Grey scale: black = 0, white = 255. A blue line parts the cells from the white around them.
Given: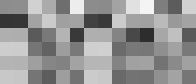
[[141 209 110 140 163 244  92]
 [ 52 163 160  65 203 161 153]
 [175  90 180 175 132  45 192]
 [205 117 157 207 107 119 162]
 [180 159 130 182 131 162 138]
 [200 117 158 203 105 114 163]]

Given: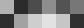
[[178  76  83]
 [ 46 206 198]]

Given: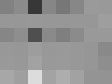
[[129  55 119 154]
 [151 152 151 151]
 [134  79 127 153]
 [152 157 153 150]
 [153 162 154 150]
 [167 220 173 148]]

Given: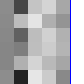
[[140 196 167]
 [138 228 148]
 [136 189 177]
 [134 190 180]
 [134 212 166]
 [141 230 137]]

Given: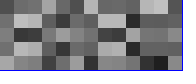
[[ 79 113 104 181 105 182  84]
 [112 181  60  94 184  93  97]
 [126  61 156 114  60 117 137]
 [112 174  55  98 177  98  96]
 [167 126 110  50 132  50 137]]

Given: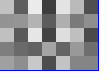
[[193 235 227  79]
 [147 179 175 143]
 [192 230 222  74]
 [126  98 100 110]
 [160 200 195 133]]

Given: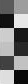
[[ 90]
 [ 18]
 [205]
 [193]
 [ 65]
 [222]]
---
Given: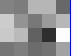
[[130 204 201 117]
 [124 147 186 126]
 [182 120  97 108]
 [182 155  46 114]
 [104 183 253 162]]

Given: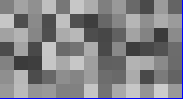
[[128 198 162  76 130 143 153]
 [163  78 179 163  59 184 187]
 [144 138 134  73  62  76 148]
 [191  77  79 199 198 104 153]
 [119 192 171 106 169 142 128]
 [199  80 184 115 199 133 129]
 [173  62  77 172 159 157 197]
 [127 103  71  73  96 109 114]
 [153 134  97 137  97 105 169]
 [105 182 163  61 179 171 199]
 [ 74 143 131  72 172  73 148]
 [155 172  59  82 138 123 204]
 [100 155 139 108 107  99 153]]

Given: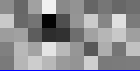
[[140 201 157 128 122]
 [103 105 161 184 182]
 [161 116  93 163 205]
 [241   4  45 228 184]
 [137  79  49 185 154]
 [147 149 110 150 148]
 [101 203 162  88 207]
 [118 134 182 174 122]
 [103 224 200 117 123]
 [110 123 159 193 124]]

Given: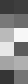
[[ 57 120 186 231 164  53]
 [ 62 108 247  91 176 117]]

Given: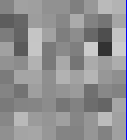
[[132  93 124 161 146 123 132 122 135 144]
 [161 102 100  90 140 165 115 132 185 164]
 [159 157 197 198 178 165 159 133 155 166]
 [145 149 162 122 121 143 142 140 149 151]
 [145 135 126 138 169 178 148 118 160 132]
 [127 171 141 127 117 162 155 130 134 131]
 [152 130 104 204 171 181 112 109 150 150]
 [186 117  78  50 157 151 136 101 188 130]
 [179 165 196 204 173 143 130 166 161 160]]

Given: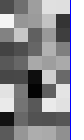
[[ 77 244 130  67  88  71 226 234  18  90]
 [111 150 199  78 103  72 120 116 104 150]
 [158 155  96 102 169  14   3  88  82 173]
 [224 195 153 177 158 207  95 234  81 170]
 [223  52  62 127 170 105 228 225  86 144]]
